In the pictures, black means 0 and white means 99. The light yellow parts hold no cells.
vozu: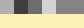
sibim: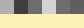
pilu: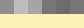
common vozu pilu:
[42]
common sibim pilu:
[42]

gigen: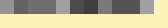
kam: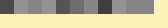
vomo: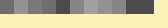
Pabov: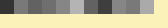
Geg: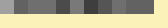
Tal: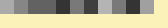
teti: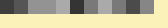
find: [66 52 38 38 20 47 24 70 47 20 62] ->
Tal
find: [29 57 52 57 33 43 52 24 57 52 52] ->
kam

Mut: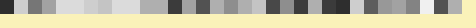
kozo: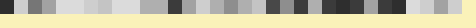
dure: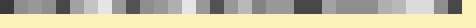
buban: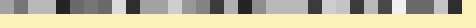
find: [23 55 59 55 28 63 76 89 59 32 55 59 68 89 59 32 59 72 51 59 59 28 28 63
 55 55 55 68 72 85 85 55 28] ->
dure
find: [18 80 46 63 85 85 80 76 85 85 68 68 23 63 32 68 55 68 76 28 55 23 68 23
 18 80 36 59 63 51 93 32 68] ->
Mut
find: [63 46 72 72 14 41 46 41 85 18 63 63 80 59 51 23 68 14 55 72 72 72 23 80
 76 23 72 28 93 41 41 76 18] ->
buban
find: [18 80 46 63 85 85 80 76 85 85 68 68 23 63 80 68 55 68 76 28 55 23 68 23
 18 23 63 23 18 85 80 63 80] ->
kozo

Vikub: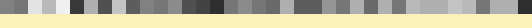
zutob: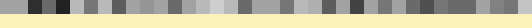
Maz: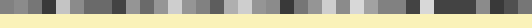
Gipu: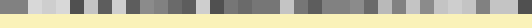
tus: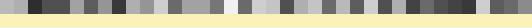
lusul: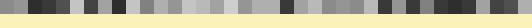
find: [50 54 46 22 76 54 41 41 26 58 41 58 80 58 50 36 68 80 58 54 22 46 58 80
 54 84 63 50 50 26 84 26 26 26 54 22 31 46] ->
Maz
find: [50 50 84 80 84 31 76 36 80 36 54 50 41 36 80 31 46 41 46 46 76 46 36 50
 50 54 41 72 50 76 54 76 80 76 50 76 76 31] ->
Gipu

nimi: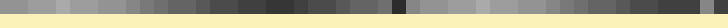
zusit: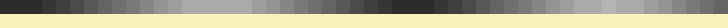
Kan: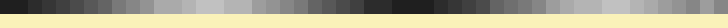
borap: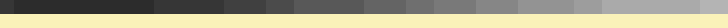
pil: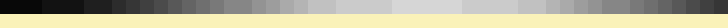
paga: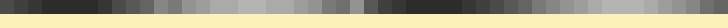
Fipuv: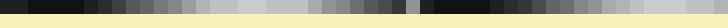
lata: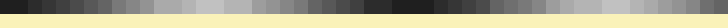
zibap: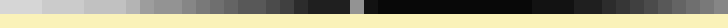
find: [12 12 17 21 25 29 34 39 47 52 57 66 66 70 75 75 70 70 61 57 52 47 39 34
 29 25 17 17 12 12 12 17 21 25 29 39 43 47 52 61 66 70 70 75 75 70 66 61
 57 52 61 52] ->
Kan
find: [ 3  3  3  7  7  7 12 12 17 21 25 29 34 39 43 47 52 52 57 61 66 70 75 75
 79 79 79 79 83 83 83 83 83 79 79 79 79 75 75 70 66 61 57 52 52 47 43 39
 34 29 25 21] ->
pil
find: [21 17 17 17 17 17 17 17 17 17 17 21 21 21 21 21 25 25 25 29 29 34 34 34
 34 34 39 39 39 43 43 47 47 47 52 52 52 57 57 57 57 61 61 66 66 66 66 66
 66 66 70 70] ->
borap

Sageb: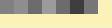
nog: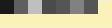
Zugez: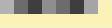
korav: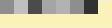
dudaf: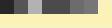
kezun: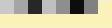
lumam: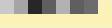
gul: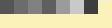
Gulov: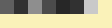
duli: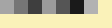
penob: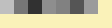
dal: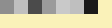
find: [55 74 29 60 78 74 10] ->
dal
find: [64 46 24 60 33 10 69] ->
duli

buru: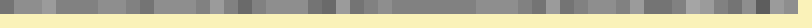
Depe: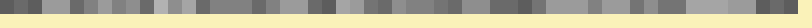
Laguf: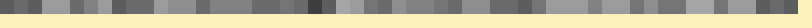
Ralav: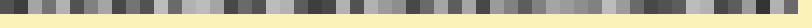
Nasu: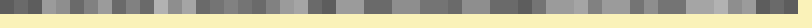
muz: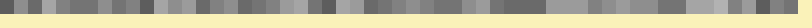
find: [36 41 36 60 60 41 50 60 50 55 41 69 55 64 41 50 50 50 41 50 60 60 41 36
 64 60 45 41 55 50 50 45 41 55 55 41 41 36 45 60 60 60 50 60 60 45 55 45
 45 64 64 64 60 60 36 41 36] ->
Depe
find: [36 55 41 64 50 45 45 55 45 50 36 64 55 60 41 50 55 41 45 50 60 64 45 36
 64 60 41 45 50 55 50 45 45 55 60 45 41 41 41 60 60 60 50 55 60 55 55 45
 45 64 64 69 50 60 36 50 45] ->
muz
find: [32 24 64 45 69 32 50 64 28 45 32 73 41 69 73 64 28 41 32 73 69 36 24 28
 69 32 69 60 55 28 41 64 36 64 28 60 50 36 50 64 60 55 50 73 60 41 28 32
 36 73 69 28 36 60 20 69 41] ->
Ralav
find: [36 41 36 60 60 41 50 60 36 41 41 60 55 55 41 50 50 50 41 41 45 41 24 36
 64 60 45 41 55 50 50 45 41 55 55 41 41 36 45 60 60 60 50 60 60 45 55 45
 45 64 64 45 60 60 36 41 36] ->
Laguf

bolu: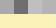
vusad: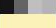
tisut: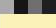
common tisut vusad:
[8]
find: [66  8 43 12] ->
tisut
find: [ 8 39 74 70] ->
vusad

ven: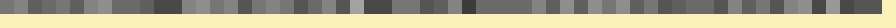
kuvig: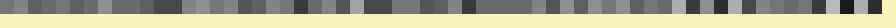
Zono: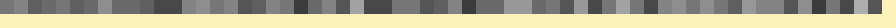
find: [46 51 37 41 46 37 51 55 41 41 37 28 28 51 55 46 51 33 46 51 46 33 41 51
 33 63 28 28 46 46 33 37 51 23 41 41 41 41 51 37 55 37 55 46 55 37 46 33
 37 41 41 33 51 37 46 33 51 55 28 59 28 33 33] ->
ven
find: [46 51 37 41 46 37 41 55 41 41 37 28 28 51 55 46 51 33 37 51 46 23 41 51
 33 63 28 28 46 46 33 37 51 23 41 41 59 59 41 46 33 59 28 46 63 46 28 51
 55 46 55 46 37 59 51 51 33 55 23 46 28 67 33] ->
Zono
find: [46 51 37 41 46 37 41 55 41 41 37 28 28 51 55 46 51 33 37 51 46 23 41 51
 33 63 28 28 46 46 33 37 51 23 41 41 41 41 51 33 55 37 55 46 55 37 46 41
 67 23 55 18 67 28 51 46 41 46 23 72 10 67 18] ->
kuvig

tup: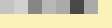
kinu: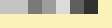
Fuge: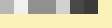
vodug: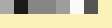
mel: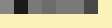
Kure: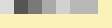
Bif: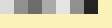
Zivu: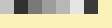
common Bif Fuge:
[56]
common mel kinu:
[47]
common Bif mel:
[42]
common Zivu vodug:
[61]

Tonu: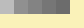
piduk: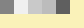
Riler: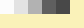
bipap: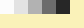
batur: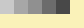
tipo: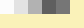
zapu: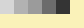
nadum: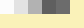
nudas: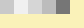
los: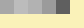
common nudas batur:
[78]
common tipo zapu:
[69]
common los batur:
[65]
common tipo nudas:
[46]
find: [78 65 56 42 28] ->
batur
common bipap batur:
[42]

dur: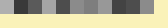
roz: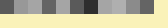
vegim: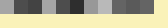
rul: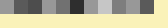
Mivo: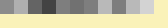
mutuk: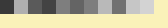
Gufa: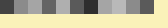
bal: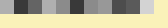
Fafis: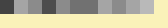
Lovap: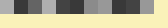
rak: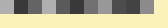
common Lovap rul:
[59]
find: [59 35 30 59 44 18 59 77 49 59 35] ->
rul
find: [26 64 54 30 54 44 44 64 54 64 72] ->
Fafis
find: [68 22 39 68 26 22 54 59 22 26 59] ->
Lovap

